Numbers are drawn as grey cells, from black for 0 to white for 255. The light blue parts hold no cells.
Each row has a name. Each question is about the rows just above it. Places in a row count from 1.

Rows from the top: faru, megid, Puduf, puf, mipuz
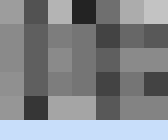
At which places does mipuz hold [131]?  6 7
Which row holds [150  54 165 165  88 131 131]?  mipuz
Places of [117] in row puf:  4 6
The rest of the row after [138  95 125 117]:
[ 67 103  88]
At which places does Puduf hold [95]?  2 5

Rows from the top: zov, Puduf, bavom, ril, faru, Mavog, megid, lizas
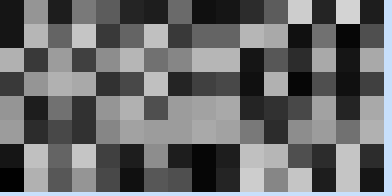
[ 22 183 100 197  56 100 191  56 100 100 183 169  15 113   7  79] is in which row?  Puduf
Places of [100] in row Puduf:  3 6 9 10
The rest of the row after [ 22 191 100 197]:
[ 64  29 141  29   7  29 191 183  79  44 197  44]
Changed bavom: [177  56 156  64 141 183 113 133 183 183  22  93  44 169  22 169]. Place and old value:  12, [87]
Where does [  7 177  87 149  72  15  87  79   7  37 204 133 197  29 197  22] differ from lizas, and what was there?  1, [0]
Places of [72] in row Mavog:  3
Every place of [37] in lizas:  10

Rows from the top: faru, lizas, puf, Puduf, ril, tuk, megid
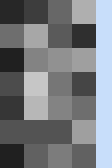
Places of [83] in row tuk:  1 2 3
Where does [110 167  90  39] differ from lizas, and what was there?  4, [47]
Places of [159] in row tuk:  4
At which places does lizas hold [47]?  4
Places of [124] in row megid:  3
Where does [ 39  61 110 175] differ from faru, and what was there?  3, [103]

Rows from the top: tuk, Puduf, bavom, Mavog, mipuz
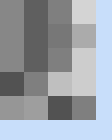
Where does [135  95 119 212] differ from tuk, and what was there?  3, [127]
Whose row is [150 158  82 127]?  mipuz
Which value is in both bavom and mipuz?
[127]
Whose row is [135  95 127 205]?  bavom
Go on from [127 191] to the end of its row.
[205]

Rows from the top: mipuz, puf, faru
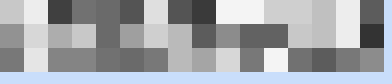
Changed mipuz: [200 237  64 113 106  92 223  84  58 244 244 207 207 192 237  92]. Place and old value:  6, [84]
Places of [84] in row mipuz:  6 8
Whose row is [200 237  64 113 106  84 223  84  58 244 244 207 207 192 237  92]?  mipuz
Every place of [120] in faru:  1 7 11 15
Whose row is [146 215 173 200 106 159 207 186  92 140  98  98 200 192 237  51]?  puf
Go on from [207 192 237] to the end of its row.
[92]

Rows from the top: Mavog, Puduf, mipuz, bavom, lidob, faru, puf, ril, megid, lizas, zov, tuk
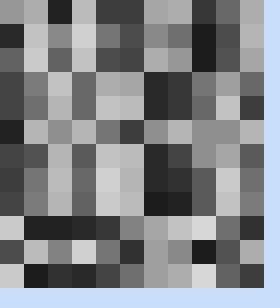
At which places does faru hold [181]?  2 4 8 11
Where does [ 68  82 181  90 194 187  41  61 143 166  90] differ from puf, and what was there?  8, [68]
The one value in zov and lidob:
[187]

